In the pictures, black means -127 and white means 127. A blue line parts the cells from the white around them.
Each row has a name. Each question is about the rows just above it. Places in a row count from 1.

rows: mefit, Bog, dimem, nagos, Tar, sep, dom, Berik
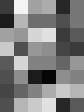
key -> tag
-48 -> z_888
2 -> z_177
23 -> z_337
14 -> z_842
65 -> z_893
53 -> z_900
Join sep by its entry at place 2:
z_842
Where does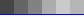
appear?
dom

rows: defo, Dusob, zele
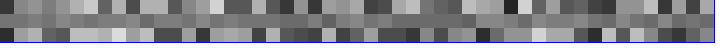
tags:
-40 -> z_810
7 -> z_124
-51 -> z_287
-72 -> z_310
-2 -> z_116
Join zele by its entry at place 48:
z_287
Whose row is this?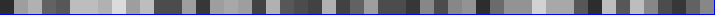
zele
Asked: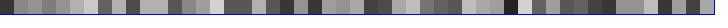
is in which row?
defo

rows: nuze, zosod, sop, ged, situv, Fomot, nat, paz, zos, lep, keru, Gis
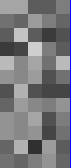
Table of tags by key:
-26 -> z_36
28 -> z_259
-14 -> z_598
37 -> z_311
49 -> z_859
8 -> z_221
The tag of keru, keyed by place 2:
z_859
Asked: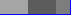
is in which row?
nuze
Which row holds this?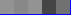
lep
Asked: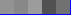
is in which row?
Fomot

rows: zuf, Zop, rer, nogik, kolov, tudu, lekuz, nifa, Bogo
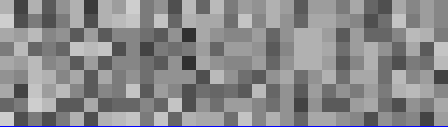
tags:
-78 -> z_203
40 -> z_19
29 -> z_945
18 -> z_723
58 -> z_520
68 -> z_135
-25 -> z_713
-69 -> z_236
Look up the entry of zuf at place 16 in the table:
z_520
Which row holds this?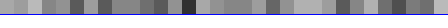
kolov
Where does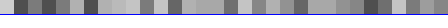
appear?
Zop

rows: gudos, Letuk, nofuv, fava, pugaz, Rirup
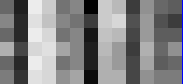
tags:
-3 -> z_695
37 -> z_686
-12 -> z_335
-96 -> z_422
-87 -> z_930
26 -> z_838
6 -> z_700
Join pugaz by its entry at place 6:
z_700
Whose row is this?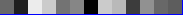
gudos
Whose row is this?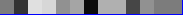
Rirup

